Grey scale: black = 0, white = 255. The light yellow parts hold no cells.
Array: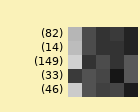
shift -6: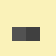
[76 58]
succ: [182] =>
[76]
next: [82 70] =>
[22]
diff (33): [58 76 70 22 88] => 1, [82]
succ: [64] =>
[70]
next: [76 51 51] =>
[35]
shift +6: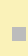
[194]

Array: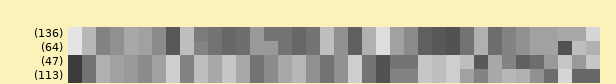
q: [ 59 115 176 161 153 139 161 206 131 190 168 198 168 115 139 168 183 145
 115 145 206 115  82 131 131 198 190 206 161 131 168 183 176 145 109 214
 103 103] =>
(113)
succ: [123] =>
[115]
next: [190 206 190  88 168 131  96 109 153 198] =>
[153]
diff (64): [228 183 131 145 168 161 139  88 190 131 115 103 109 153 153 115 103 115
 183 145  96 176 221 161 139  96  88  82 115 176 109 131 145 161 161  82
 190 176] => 18, [190]
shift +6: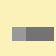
[159 121 121]
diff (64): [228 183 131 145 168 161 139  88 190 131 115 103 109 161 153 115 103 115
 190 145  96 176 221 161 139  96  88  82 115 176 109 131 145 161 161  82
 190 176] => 13, [153]

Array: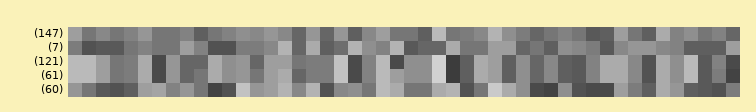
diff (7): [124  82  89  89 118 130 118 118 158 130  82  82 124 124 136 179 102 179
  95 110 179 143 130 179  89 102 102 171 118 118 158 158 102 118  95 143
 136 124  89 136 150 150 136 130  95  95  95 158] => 17, [171]
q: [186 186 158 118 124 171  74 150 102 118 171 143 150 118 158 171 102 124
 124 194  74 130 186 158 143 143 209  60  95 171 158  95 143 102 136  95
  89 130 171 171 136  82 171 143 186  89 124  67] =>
(61)
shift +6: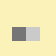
[124 208]
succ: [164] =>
[130]
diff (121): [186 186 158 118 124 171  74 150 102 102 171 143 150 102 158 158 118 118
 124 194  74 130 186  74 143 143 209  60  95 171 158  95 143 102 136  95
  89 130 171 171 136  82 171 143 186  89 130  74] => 17, [124]
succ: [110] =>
[179]

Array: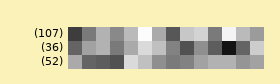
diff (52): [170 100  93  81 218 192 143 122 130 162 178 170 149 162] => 11, [178]
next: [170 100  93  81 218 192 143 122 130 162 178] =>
[178]
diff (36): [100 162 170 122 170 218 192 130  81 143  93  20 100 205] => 2, [178]

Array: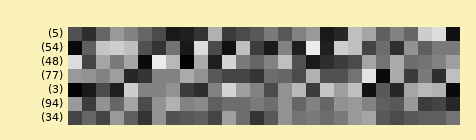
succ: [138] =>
[95]
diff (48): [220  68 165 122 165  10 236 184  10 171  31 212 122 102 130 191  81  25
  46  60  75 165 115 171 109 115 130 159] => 8, [3]

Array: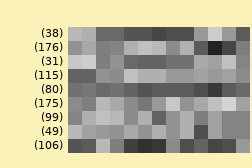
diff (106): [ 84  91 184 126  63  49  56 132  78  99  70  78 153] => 7, [139]
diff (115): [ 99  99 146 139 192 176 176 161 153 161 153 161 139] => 7, [153]
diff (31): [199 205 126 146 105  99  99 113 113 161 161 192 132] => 9, [168]
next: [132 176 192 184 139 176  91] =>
[34]
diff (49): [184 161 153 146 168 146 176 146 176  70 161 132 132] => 9, [78]
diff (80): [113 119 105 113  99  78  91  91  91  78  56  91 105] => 5, [84]

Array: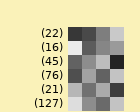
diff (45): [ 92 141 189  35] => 0, [98]
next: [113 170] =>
[61]
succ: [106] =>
[195]
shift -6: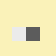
[229  86]

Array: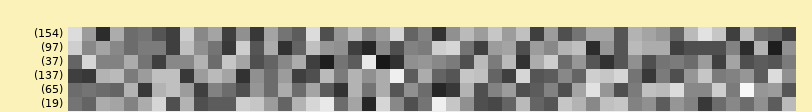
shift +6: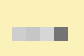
[212 204 220 122]
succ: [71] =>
[100]

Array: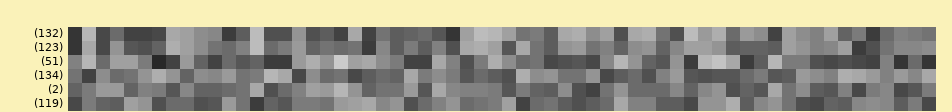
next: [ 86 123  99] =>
[93]
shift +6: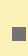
[121]

